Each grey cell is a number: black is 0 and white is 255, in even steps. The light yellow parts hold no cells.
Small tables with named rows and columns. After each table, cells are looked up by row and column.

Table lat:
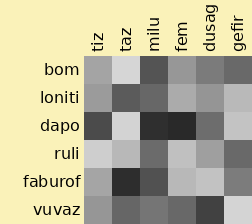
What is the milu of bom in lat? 84
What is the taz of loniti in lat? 91
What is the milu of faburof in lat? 81
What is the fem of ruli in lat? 192
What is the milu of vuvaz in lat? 117
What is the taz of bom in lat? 214
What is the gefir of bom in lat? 105
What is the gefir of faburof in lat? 124
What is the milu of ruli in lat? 107
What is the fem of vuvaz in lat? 104
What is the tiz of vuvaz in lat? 150
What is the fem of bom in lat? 151
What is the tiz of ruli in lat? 206
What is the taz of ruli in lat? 184
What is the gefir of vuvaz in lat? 212
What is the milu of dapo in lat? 47

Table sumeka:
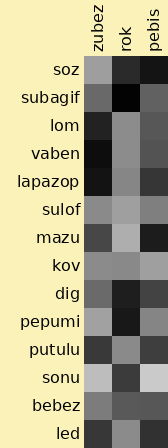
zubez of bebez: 124
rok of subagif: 3
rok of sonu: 59
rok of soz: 42
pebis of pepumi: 133
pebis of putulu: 62
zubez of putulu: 57
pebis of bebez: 87
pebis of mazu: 28
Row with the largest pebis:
sonu

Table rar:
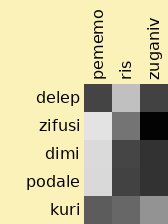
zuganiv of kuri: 147
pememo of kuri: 92
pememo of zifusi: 227
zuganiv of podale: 50
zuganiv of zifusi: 3
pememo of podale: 217
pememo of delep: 68
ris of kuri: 103
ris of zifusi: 116
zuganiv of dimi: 50
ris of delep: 192
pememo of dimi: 218
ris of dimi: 69
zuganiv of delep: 66
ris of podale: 66

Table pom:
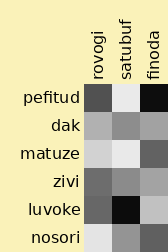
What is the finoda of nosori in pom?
96
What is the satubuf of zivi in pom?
139
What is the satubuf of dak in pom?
141
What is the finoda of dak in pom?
162
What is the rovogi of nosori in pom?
228
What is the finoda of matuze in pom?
98
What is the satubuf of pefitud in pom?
234
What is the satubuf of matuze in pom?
233
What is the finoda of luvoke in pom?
193
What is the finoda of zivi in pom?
163
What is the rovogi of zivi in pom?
109
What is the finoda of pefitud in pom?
13
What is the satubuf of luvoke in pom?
12
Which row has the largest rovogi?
nosori

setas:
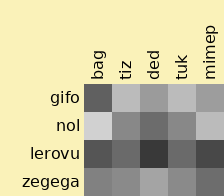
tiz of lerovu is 106
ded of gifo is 155
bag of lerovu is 85
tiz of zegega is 138
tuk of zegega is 138
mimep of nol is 187
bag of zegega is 129
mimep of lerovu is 72
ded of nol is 108
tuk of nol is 136
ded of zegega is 164
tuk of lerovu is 106
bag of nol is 209
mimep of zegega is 109
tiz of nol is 136
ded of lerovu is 57
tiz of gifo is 187
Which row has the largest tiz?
gifo

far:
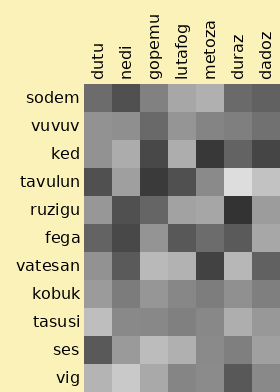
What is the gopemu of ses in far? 188
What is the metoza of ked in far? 56
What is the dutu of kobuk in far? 155
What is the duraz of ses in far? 127
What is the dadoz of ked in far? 69
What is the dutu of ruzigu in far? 151
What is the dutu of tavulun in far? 80
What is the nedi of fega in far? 72

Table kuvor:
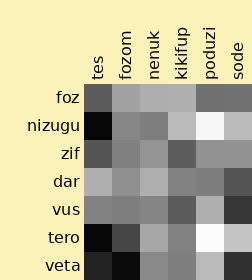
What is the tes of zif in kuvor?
85
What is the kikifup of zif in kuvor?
93
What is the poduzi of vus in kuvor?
175
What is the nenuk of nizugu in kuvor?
126
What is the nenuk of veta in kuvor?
137
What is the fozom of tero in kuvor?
70
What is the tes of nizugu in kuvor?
7

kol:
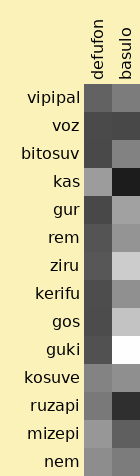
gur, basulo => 161
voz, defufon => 74
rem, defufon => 84
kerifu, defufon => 77
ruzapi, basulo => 47
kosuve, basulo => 143
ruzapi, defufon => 121
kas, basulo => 28
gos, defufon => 76
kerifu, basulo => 144
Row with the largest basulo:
guki

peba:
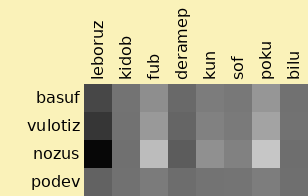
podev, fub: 123
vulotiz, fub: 153
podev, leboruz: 98
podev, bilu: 111
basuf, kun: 124
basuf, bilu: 113
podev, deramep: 109
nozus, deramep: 92
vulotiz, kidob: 114
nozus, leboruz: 7
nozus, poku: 198
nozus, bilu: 110
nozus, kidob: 112
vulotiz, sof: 122
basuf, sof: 120
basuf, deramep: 105
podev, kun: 115
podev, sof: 116
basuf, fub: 142
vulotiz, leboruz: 54
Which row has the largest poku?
nozus

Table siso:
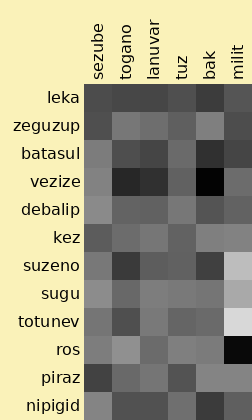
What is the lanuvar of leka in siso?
70
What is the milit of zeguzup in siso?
77
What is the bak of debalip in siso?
84
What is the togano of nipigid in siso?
81
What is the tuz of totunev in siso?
101
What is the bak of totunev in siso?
106
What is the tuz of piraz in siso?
83
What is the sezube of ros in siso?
125
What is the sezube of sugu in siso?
140
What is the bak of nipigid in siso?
59
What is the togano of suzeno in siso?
58
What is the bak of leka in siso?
60
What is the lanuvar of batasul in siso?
69
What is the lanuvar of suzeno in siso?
93
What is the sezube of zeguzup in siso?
79
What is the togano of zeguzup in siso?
119
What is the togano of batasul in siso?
78
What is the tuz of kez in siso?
98

